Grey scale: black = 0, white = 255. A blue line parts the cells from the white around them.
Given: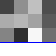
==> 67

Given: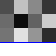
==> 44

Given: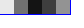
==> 62

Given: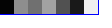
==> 25

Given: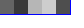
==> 78

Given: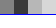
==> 130

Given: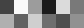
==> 67
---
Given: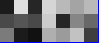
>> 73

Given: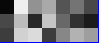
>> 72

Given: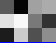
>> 225

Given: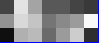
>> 146

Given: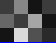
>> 103

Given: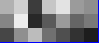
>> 133

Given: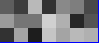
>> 155
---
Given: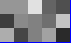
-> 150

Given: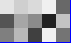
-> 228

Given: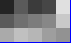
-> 36

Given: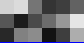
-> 210

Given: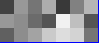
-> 66

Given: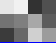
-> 230

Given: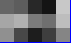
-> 102

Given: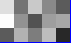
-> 223
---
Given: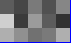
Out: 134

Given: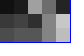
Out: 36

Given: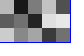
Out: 80

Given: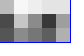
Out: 228

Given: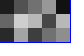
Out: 17

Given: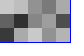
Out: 170
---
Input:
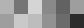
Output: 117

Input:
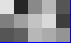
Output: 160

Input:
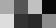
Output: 85

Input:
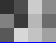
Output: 58

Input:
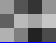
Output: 186

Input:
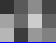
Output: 107

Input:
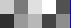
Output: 122
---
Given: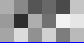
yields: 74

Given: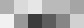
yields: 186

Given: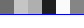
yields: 250

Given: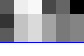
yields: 101

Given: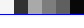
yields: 95

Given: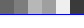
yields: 239

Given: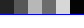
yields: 215

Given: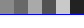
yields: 201

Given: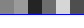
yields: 214

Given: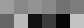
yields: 114
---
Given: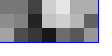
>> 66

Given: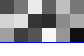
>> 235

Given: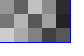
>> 193

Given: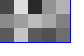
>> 40

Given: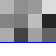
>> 153

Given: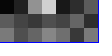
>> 146

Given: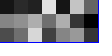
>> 33

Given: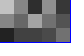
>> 46

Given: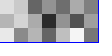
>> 101

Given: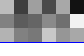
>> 159
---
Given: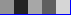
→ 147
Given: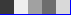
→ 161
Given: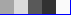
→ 166
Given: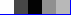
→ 144
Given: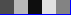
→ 131
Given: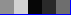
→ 110
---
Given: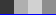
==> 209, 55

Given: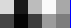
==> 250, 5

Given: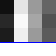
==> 249, 16

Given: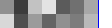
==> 227, 60

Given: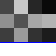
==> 199, 9

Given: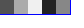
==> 240, 34

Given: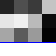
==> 240, 2

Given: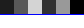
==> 212, 1

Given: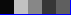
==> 194, 8

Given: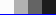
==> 252, 28
